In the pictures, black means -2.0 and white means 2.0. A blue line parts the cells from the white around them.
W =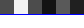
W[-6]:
-0.8
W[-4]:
-0.8
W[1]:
1.8

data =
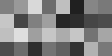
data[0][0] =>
0.0
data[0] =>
[0.0, 0.4, 1.4, -0.3, 1.0, -1.5, 0.1, -0.1]
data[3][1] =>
-0.3
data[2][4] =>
0.7
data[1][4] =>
-1.4
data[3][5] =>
-1.2
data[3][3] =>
-0.2

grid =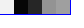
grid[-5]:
1.8
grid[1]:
-1.9
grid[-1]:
0.5

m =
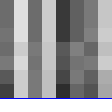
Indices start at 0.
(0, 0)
-0.3
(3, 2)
-0.1
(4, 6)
-0.1
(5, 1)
1.2
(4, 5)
-0.2
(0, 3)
1.2
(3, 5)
0.0
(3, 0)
-0.3
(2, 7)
1.2
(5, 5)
-0.1
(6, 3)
1.0
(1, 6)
-0.1
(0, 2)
-0.3
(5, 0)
-0.6
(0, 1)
1.5
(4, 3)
1.1

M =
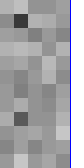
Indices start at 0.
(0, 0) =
0.8
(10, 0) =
0.1
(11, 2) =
0.4
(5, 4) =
0.2
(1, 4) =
0.4
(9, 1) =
0.5
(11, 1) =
1.1
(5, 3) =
0.8
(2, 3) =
0.4
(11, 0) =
0.4
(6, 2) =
0.3
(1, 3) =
0.7
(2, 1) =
0.4
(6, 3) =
0.1
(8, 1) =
-0.6
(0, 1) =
1.0
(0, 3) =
0.3
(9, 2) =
0.6

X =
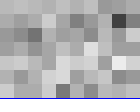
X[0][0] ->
0.9
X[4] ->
[1.1, 1.2, 0.9, 0.6, 1.4, 1.2, 1.3, 0.5, 1.7, 1.3]
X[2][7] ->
0.9
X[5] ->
[0.8, 0.4, 0.8, 1.3, 1.4, 0.5, 0.9, 1.1, 0.2, 0.4]
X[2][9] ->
1.2
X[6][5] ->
0.8
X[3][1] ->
0.7
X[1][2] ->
0.7
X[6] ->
[1.2, 0.7, 0.7, 1.2, -0.1, 0.8, 0.2, 0.9, 0.8, 1.0]
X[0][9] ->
0.7
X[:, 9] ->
[0.7, 0.0, 1.2, 0.5, 1.3, 0.4, 1.0]
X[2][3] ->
0.8
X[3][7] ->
1.0
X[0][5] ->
0.8
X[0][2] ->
0.9
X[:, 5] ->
[0.8, 0.0, 0.6, 0.7, 1.2, 0.5, 0.8]
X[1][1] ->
0.5
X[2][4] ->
0.5
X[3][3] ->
0.6
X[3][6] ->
1.5
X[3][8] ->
0.5
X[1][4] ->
0.6

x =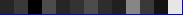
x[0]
-1.4
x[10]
-1.1
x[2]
-2.0

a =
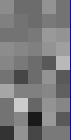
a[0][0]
0.2
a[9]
[-1.2, 0.3, -0.9, -0.1, -0.1]
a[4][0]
0.1
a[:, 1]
[-0.3, -0.2, -0.2, 0.1, -0.1, -0.9, 0.0, 1.2, 0.1, 0.3]
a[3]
[0.2, 0.1, 0.0, 0.3, 0.5]
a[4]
[0.1, -0.1, -0.3, -0.6, 0.9]
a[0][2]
-0.3
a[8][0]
-0.2
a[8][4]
-0.6
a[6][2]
0.0

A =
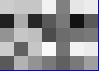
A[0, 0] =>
1.2
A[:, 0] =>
[1.2, -1.5, 0.3, 1.2, -0.6]
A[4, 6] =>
0.5
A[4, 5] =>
-0.1
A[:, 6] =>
[1.7, -0.6, -0.1, 1.7, 0.5]
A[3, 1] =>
-0.5
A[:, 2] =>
[1.1, -1.4, 1.0, 1.1, 0.3]
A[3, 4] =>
-0.2
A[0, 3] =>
1.8
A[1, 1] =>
0.7
